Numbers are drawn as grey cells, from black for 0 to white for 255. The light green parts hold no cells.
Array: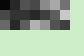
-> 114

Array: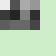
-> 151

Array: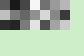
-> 182

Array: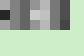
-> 78

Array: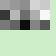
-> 202

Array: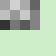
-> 100

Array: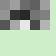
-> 158

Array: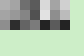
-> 208

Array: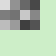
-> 72

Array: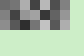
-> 129
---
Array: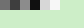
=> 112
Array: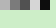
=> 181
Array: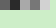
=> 98
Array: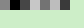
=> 134
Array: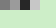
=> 123
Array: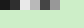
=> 25
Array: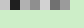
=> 198
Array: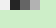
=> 240
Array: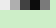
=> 236
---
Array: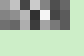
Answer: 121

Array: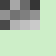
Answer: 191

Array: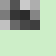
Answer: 71

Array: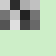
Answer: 65

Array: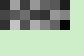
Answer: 99

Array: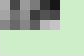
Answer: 184
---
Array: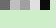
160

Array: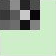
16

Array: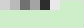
113

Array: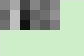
17

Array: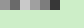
201

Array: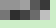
67
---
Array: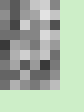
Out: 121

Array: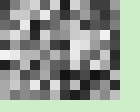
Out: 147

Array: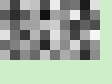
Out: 224

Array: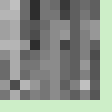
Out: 107

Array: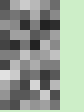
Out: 172
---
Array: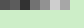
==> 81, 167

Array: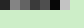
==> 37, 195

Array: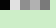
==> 4, 122

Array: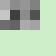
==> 171, 162

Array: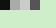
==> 16, 85

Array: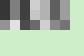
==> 54, 116

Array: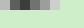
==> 187, 206

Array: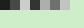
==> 30, 195
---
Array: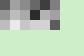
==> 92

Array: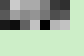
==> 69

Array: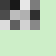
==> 58

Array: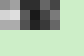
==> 141

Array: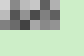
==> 211

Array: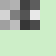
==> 169

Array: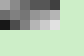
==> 169

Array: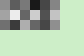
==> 143

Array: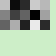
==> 193

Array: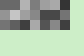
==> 105
